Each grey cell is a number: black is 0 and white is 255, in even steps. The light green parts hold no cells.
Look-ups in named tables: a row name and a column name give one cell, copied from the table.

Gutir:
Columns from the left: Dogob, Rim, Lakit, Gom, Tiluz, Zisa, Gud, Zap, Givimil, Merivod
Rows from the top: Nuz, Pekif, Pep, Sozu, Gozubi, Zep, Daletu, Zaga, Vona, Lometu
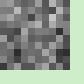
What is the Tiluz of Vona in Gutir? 139
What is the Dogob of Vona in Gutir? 132
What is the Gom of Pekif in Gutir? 114
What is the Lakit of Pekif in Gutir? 185
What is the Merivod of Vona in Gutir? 81
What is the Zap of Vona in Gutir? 157
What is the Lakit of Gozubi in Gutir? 69
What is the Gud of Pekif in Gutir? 92
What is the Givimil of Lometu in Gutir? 131
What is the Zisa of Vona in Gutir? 103
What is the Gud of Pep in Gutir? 108
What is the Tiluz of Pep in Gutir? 71
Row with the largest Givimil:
Pekif

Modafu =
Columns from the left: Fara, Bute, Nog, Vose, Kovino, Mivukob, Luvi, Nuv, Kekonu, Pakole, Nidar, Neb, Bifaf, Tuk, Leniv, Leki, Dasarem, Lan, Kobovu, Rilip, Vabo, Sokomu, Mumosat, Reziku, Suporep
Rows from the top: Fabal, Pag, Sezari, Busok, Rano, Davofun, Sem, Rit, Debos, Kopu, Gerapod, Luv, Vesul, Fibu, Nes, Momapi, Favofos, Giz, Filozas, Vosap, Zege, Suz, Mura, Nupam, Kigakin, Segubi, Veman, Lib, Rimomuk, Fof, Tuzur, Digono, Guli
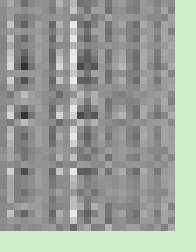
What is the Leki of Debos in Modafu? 115
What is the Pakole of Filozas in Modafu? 142
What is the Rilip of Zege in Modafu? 124
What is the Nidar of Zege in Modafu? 207
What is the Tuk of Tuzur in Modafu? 130
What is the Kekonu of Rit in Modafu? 173
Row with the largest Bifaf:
Guli

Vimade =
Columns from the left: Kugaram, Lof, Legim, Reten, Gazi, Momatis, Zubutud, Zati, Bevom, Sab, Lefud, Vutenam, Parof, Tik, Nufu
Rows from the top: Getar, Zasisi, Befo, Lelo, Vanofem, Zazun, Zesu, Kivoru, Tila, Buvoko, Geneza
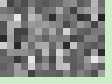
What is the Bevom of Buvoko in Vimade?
188
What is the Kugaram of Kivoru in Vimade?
95
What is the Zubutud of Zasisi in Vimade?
112
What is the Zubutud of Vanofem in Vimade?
123
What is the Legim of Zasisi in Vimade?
83
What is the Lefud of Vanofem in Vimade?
131
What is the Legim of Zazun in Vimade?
70
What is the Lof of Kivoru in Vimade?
146
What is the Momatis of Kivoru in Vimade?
93
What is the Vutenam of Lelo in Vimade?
152
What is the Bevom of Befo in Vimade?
126
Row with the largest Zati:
Vanofem

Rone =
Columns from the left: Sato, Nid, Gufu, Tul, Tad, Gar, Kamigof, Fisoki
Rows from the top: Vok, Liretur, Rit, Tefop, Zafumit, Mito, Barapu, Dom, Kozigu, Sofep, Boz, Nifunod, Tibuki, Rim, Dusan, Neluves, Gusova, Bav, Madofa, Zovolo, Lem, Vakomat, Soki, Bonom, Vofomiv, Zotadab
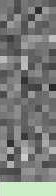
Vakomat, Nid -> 173
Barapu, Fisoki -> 127
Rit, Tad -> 67
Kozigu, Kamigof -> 128
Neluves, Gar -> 79
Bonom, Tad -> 117
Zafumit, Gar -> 95
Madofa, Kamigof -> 112

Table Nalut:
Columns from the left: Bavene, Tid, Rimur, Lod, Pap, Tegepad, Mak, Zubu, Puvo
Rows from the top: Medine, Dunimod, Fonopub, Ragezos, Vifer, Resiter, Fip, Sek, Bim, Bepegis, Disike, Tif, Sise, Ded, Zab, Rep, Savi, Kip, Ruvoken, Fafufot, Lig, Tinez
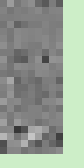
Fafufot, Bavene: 182
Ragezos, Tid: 137
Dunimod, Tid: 118
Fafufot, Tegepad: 160
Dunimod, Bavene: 131
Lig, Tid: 142
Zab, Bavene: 155
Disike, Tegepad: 137
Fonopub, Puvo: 129
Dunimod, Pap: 130
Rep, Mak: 118
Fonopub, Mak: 128
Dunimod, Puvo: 132
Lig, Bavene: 79
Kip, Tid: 119
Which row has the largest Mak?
Ruvoken

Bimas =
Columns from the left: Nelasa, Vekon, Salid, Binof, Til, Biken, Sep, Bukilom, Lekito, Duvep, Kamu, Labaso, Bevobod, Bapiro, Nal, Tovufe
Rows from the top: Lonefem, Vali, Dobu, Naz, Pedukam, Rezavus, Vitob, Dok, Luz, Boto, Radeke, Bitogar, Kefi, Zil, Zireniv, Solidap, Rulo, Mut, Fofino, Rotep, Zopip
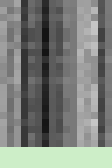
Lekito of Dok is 76
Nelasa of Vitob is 159
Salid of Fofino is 148
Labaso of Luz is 172
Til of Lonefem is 107
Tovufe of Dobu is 120
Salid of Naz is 132

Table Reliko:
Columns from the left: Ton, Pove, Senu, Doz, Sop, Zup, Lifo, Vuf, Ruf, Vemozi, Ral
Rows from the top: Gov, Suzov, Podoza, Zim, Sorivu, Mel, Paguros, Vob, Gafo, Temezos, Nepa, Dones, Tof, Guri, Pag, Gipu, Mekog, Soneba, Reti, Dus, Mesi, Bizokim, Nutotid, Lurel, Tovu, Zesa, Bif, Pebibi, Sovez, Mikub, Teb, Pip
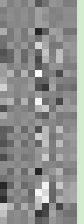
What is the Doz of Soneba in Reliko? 144
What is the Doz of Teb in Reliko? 130
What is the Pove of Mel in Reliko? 122
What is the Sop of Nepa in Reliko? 111
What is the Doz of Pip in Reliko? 132
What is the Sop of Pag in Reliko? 114
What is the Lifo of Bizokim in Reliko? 159
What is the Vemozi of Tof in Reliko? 117
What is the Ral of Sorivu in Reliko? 117
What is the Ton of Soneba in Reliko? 140
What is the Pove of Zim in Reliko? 136
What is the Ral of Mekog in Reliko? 122
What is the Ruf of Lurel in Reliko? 126
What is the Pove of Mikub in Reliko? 179
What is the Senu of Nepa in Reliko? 118
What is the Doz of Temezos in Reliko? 128
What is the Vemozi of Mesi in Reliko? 138
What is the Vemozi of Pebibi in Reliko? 164
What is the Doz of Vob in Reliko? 108

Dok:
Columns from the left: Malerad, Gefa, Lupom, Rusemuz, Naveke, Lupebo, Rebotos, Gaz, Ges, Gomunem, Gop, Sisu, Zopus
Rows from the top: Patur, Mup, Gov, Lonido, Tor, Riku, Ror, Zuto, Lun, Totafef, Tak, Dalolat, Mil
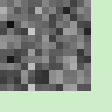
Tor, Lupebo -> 103
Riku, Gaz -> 65
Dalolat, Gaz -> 142
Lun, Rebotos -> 143
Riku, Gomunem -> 119
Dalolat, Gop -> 116
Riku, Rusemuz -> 105
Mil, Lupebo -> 94
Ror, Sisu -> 142
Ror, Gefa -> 112
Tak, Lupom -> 73
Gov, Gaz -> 69
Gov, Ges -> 97
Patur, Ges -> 97

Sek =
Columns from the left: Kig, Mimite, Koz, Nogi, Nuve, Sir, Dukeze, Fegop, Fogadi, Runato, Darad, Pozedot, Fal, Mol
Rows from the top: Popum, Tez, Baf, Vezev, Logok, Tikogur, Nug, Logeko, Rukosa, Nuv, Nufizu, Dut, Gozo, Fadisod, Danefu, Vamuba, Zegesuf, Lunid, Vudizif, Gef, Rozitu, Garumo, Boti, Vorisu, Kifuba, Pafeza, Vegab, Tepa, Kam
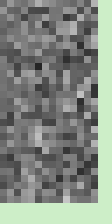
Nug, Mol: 163
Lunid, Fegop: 68
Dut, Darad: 100
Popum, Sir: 174
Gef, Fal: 107
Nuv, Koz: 68
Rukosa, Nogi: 90
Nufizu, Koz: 81
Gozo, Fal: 154
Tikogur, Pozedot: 86
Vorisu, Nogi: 129
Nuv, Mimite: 112
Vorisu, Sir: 152
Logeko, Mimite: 83
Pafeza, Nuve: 172
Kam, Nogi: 148
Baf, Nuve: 108
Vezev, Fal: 84
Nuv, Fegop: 97
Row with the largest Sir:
Gef

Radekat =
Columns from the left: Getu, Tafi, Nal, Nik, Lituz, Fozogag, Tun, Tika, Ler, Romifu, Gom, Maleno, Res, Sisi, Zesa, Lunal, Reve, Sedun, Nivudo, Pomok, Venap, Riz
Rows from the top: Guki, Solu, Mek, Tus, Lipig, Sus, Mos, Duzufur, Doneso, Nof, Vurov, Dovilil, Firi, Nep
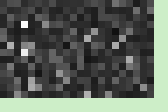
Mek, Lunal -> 73
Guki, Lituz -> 56
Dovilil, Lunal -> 41
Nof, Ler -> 83
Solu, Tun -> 64
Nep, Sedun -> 37
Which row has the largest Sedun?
Sus

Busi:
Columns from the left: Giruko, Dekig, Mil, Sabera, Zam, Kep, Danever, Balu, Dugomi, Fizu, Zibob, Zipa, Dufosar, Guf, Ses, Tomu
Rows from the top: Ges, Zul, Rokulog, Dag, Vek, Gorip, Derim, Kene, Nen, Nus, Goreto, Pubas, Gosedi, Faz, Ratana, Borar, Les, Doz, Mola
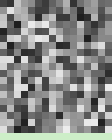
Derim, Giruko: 188
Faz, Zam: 124
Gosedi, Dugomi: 108
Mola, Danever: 134
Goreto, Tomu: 45
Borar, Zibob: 115
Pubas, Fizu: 147
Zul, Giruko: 147
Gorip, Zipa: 148
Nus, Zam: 125
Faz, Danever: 144
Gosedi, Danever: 66
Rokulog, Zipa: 31
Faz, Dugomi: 175
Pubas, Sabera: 56
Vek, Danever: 83
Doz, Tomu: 115
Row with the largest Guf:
Doz

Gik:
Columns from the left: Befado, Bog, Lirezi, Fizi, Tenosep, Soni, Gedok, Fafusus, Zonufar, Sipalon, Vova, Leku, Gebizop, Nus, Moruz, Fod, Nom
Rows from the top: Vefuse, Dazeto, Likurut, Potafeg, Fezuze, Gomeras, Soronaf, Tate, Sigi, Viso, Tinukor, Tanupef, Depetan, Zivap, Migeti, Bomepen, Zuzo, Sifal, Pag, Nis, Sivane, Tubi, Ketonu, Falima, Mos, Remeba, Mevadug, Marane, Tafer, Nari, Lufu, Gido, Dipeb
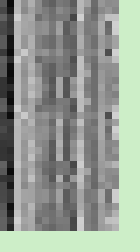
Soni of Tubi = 158
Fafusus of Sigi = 118
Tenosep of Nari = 181
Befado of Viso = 88
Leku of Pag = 163
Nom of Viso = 145
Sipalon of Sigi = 117
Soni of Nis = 145
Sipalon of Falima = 119
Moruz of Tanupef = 153
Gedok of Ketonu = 127
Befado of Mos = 89

